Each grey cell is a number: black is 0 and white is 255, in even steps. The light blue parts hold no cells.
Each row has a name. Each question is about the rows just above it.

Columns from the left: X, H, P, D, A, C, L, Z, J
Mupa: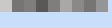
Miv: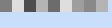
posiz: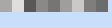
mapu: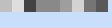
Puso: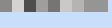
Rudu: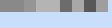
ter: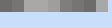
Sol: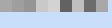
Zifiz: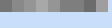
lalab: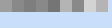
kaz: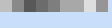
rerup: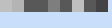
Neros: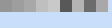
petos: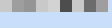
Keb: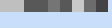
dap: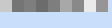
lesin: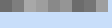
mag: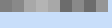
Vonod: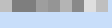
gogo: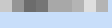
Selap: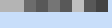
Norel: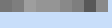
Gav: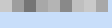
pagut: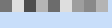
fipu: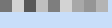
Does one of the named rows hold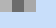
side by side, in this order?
yes
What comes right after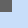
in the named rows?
[191]
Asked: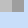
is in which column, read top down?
L

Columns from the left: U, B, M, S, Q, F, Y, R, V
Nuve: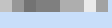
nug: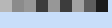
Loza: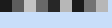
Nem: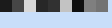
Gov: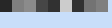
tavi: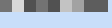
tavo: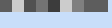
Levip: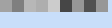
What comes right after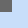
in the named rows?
[39]
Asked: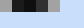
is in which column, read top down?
Y

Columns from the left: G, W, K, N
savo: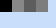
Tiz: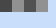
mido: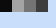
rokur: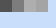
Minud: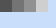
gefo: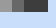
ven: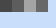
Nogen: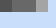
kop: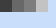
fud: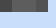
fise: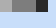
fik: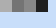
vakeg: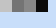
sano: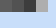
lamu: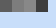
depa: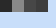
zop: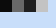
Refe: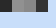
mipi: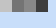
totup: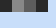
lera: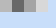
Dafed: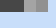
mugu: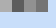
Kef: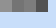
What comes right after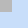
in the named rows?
[104]
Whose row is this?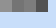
Kef
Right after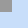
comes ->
[104]
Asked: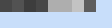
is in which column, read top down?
G

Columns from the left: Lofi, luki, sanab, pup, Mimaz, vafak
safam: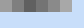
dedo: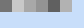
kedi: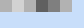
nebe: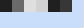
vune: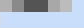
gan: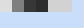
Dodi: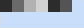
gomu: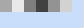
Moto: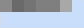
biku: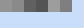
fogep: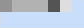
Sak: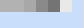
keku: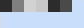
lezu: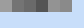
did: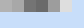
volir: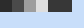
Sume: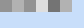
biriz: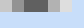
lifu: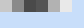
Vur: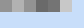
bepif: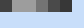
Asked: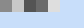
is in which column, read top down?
pup
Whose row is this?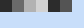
Dodi
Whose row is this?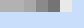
Sak

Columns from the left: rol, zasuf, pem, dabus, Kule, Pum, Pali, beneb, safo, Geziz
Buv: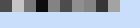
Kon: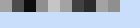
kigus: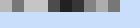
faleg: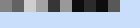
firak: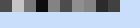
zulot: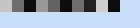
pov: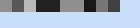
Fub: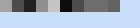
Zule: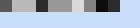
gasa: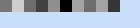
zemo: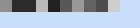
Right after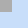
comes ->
[119]
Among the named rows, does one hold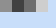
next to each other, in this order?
no
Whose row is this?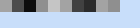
Kon
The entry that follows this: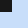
[119]
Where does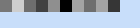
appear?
gasa

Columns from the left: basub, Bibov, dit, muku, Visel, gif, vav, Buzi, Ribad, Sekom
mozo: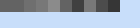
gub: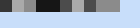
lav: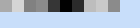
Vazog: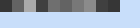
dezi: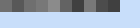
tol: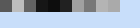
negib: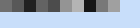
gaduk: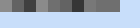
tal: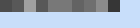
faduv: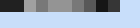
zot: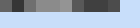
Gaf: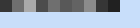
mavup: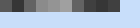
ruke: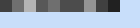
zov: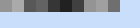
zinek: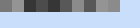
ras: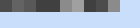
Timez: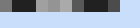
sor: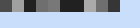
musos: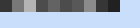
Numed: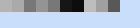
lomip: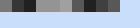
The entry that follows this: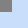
[139]
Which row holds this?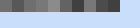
dezi
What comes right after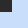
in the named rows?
[189]
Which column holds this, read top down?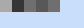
basub
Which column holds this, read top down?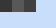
basub
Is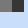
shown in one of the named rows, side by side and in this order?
yes
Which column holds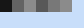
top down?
muku

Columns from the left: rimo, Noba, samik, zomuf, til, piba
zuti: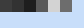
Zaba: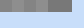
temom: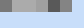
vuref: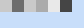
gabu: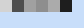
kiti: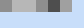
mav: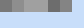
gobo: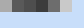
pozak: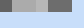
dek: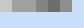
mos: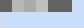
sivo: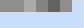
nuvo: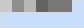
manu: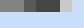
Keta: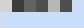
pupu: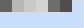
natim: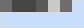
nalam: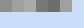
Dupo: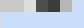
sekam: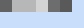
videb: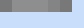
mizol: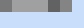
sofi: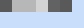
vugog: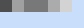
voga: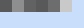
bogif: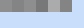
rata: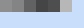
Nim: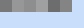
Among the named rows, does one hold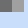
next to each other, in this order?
yes
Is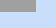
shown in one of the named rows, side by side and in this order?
yes
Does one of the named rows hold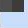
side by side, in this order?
yes
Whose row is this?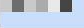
vuref
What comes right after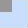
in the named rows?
[142]
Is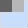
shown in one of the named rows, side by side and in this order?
yes
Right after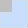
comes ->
[98]

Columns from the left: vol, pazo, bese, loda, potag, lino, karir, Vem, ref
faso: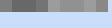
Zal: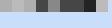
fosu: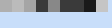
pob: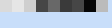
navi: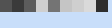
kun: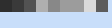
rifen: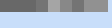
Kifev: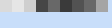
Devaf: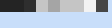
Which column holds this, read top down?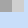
bese
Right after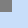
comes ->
[104]
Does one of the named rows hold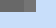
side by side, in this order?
yes
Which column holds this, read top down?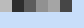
ref

